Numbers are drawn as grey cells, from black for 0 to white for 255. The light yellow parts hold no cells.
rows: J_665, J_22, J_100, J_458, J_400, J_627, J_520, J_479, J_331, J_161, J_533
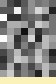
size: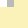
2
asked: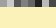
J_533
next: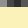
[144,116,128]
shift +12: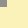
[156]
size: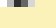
5
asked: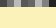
J_479

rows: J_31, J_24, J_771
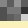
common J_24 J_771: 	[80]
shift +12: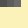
[92,105,118]
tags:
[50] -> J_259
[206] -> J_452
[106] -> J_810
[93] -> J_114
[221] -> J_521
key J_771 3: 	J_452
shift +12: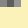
[145,105,161]
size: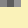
3
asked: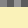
J_31

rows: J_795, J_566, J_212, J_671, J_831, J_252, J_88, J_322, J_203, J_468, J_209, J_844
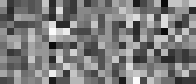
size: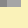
3
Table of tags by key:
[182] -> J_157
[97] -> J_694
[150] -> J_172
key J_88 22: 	J_157
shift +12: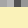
[178,194,95,162]
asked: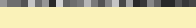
J_203
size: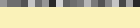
20

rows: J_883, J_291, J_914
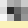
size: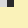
2
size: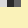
3

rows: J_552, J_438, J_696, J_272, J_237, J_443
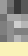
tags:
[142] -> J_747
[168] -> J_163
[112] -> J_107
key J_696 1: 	J_163
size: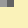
2
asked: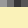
J_552

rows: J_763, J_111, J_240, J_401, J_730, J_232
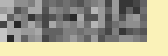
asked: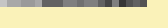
J_730
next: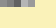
[98,154,54]
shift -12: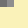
[100,130]
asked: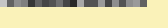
J_240
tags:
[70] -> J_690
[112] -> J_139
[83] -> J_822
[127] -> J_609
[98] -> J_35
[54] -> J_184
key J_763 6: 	J_35
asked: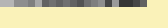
J_763

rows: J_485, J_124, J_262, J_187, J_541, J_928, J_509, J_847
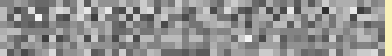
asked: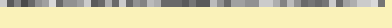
J_847
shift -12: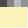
[62,119,175,133]
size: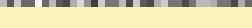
36
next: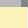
[187,187,131]
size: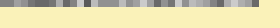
37

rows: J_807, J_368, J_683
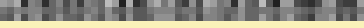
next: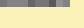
[118,102,102]
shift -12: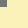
[106]
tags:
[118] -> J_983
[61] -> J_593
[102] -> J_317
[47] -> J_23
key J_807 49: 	J_593
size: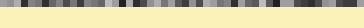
52
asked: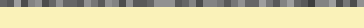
J_683

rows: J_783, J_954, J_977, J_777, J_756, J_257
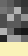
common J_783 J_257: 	[104]
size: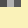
3
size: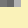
3
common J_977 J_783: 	[90]
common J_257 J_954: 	[104]
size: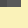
3

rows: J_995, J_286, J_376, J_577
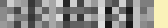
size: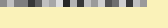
21
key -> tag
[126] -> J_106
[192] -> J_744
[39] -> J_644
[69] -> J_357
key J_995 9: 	J_644
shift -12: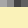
[155,127,57,85]
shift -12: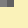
[114,85]
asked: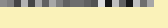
J_286
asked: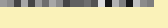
J_577

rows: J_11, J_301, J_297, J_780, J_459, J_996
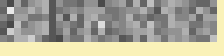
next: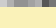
[162,101,146]
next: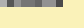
[133,146,162]
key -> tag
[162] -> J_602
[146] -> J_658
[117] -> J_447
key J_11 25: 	J_602
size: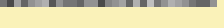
31
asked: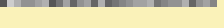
J_459
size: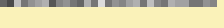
31

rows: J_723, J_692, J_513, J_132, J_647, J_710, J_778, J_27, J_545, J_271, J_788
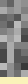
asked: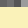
J_513
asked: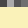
J_27

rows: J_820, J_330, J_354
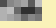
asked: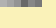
J_354
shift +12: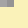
[176,160]

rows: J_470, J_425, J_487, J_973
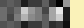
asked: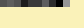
J_470
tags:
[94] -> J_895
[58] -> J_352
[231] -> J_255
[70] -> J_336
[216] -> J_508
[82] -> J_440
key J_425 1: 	J_440

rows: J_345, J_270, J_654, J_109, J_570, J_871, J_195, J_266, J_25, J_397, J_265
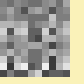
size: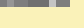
10
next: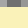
[181,150,166]
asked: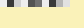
J_397
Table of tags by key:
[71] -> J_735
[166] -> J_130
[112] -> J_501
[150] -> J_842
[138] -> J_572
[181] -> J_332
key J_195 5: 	J_130
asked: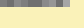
J_345
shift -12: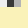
[226,45,169]

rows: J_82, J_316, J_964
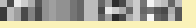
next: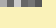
[73,172,87]
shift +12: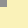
[157]
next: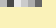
[203,102,117]
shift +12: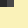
[55,85]
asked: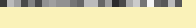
J_964

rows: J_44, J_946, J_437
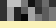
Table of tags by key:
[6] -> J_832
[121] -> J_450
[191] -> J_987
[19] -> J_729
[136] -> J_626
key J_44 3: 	J_450
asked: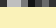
J_44
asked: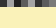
J_946

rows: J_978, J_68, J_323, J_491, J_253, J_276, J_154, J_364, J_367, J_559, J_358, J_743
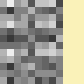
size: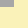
2
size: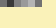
6
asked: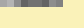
J_367
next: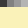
[114,100,85]
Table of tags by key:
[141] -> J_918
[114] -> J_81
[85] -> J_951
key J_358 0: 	J_918
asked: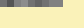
J_253
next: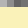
[114,100,141]

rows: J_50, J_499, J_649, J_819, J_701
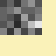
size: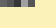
5
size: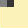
2
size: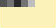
5
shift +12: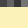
[81,111,66,127]
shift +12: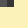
[96,66]
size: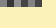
6
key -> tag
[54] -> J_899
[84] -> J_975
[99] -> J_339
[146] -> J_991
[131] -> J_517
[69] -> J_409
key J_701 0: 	J_517

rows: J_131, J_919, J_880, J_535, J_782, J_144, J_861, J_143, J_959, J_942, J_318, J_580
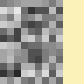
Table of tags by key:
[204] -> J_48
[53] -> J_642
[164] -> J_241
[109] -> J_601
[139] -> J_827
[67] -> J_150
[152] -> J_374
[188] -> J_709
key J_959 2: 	J_827
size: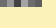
6
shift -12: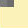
[113,97]
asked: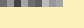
J_782

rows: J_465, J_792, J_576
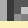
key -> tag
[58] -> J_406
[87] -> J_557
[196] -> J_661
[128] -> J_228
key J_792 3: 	J_661
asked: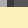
J_465
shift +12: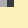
[184,70]
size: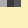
3

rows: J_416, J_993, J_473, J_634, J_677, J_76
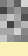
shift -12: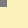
[111]
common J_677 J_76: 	[135]
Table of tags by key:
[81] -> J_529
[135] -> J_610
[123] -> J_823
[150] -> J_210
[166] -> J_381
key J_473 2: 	J_381
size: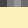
4
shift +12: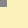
[147]
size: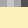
4

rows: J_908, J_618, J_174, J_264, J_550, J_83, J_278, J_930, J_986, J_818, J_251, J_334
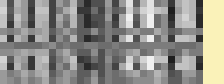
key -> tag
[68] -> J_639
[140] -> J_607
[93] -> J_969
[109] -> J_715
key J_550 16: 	J_715
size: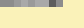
9

